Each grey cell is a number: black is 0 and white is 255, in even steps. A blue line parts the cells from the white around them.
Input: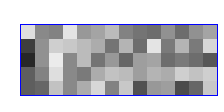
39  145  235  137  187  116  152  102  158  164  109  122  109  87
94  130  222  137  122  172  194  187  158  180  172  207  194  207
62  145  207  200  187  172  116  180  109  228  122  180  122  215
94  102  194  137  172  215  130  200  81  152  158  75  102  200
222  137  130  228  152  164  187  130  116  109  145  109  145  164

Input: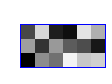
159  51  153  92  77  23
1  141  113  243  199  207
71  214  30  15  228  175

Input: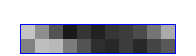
129  190  184  123  83  46  40  60  40  68  89
196  142  83  25  53  33  53  60  75  117  170

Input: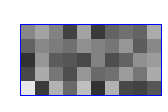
231  58  178  105  191  50  178  72  66  86
136  163  130  66  163  58  99  112  99  171
99  136  124  112  144  130  118  150  92  136
72  171  118  78  150  105  112  156  118  171
50  150  92  86  72  130  78  99  144  156

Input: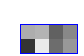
52  234  109  152
173  179  97  136

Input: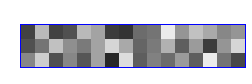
80  116  193  143  122  163  214  169  101  122  177  94  155  60  149  214
135  206  80  135  86  163  39  221  94  129  108  155  94  235  116  72
66  185  66  80  185  163  60  52  108  116  235  149  193  169  135  149
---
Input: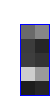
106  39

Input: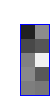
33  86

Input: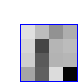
224  69  179  5

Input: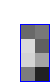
105  96

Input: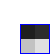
31  224

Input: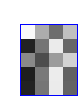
249  117  155  98

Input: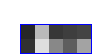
39  222
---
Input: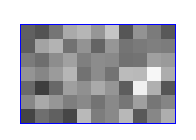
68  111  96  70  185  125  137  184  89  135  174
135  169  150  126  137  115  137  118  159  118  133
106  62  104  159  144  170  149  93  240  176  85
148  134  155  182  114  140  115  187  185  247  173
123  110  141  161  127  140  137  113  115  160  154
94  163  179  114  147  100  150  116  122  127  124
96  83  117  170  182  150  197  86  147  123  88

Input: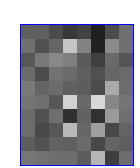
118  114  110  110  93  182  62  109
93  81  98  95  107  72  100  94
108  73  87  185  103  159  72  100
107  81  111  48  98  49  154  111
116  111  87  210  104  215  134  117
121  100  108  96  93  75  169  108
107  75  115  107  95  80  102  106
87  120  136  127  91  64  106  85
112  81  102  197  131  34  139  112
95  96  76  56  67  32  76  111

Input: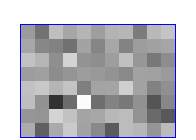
172  96  170  202  162  137  91  188  182  149  187
150  148  212  194  164  167  184  188  147  106  88
190  146  50  108  252  110  131  120  145  85  135
193  200  181  195  127  163  165  207  163  130  144
157  160  141  149  157  153  147  137  162  161  154
194  181  143  211  147  142  158  193  151  120  141
166  135  130  113  163  133  167  131  157  161  165
155  114  191  166  181  158  179  182  124  185  196

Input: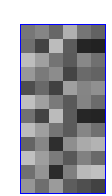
149  110  155  93  79  66
112  148  43  127  185  192
192  158  123  88  129  105
100  134  46  142  170  179
188  159  117  90  134  112
113  67  187  91  38  36
192  160  122  89  132  107
78  105  65  159  133  144
152  122  140  68  106  99
189  160  116  90  136  112
111  67  188  92  37  34
119  133  103  176  117  98

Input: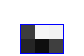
37  14  63
61  246  243

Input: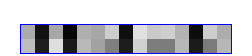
189  30  222  26  185  162  127  29  209  125  124  183  27  123  183
171  18  167  6  175  167  205  15  224  201  206  178  13  205  173
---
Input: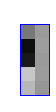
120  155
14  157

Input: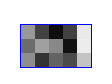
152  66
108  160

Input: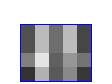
80  187
81  187

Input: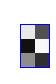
233  81
17  248

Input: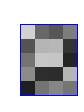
209  103
83  180

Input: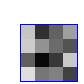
197  48
204  146
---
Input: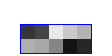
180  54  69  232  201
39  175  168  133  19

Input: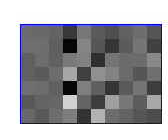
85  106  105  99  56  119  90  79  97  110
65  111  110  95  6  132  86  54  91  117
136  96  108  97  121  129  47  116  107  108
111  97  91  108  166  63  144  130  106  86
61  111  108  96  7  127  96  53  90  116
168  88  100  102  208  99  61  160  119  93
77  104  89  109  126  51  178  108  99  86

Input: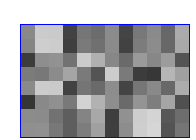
171  137  203  202  66  118  108  139  68  120  138  103
169  133  206  204  63  122  112  139  66  124  140  104
84  60  142  146  114  203  176  135  106  154  135  156
160  123  120  139  165  122  84  204  122  60  55  182
172  138  204  202  66  117  106  141  68  118  137  104
80  53  137  144  121  211  178  142  106  148  126  165
109  140  139  114  94  132  168  62  145  205  212  87
117  143  144  120  94  125  160  63  141  206  214  83

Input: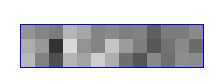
138  148  133  123  181  167  132  137  127  130  95  124  124
108  173  153  50  217  146  132  197  156  126  87  115  138
140  184  129  79  181  163  205  174  112  85  136  111  142

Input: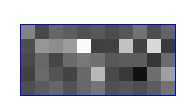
99  131  73  102  93  81  88  76  86  114  77
58  80  149  141  156  250  64  66  194  67  217
107  73  103  70  107  120  113  88  92  92  54
159  65  105  84  67  104  184  74  57  18  111
114  78  90  102  82  103  117  80  86  77  92

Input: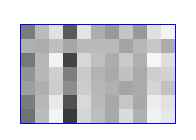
243  123  187  225  90  228  173  153  197  153  224
172  176  173  190  167  185  186  186  164  183  199
222  120  182  242  67  215  191  173  201  175  246
210  148  183  206  126  202  179  169  193  170  206
193  159  175  204  141  204  183  176  165  171  213
225  124  183  233  80  217  185  168  198  169  236
231  113  188  244  57  213  189  169  219  176  242

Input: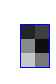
64  37
15  138
120  199

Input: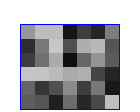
125  151  189  189  21  61  37
84  45  120  199  80  174  184
91  61  112  171  16  103  148
37  197  196  186  170  175  69
25  101  53  80  138  62  120
191  93  85  31  108  39  73
